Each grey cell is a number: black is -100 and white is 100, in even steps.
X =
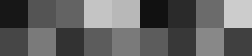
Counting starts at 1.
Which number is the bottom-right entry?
-50
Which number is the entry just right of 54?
44
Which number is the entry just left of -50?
7
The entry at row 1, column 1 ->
-82
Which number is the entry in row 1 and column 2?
-34

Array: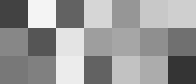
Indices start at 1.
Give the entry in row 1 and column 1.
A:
-48
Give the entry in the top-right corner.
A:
62
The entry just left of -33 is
6
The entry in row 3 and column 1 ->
-6
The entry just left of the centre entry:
79
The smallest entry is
-59

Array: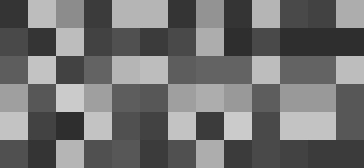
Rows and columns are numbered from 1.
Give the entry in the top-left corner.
-59
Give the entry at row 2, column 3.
48
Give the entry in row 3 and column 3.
-48
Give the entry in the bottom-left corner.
-37
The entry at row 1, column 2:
48
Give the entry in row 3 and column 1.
-27
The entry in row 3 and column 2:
53
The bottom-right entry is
-54
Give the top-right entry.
36
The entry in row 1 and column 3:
10
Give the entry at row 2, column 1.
-43

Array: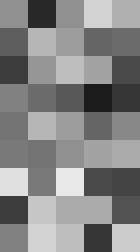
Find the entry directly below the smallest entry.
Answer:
-21
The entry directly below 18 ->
-15
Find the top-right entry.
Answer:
38
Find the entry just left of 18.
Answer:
-53
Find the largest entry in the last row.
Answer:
65
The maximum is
82
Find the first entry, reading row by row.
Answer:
13
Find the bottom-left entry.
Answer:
1
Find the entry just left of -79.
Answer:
-31
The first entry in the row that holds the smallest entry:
1
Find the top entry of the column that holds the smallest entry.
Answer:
65
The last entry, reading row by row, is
60
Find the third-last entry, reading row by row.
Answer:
49
